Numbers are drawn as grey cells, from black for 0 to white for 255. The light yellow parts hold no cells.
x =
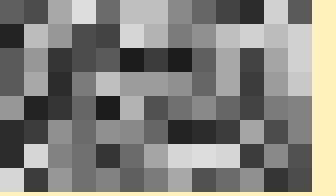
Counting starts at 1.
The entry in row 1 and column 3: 170
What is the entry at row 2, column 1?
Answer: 37
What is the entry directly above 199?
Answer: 206
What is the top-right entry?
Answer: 88
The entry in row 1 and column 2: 75
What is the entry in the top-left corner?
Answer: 95
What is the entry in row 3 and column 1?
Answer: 88
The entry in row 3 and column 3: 51
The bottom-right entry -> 75
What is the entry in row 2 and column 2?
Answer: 186

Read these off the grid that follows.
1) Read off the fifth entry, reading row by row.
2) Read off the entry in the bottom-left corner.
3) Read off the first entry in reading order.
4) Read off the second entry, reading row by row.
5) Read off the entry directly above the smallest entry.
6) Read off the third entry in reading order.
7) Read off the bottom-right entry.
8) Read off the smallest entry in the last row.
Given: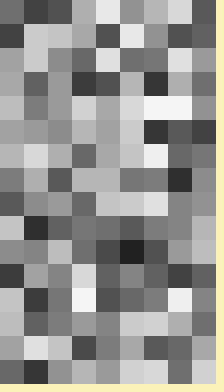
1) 232
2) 104
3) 111
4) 66
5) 89
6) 81
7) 209
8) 54

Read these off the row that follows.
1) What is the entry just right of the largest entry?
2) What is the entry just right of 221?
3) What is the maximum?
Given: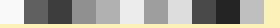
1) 95
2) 73
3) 249

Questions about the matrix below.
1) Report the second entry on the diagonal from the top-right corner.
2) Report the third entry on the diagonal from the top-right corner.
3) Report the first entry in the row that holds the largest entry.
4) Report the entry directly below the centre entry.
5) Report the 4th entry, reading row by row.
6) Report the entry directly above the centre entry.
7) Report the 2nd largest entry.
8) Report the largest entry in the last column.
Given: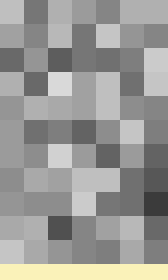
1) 149
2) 112
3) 176
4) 155
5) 155
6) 161
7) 209
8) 203

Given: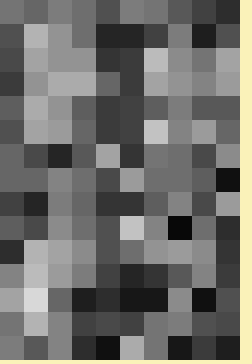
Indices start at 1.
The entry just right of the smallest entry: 110
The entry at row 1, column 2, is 102
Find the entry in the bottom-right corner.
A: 30
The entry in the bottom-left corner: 124
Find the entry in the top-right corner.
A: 45
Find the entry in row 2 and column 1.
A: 80
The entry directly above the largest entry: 187
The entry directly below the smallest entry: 155
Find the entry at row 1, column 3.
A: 124
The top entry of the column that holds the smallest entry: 88
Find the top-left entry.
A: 116
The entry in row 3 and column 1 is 73
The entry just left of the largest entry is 163
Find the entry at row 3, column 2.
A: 163
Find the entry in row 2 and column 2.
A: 179
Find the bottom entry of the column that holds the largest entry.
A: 88
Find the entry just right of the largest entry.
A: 102
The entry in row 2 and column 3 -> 147

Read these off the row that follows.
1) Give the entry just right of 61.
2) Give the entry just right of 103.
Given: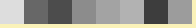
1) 156
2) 76

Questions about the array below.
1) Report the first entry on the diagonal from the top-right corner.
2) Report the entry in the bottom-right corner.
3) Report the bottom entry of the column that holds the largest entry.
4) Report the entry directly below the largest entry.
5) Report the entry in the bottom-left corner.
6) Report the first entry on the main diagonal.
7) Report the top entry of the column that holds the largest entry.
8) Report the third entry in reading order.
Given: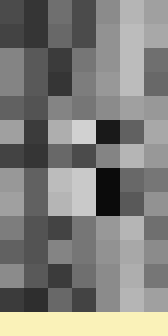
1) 160
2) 160
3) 67
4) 75
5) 59
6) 75
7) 75
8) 111

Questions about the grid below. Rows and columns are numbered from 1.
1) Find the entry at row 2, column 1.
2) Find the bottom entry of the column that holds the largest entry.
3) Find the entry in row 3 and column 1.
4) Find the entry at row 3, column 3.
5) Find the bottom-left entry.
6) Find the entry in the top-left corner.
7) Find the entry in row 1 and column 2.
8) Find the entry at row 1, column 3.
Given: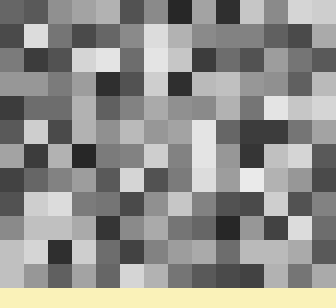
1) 74
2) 66
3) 123
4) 82
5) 192
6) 102
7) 89
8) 144

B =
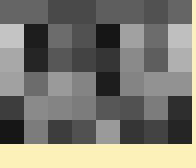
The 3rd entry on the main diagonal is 87
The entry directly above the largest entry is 101
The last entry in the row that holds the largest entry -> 190
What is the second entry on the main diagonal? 29
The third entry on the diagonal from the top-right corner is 138
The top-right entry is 101
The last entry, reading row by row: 37
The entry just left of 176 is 94
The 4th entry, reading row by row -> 73
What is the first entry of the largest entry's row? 196
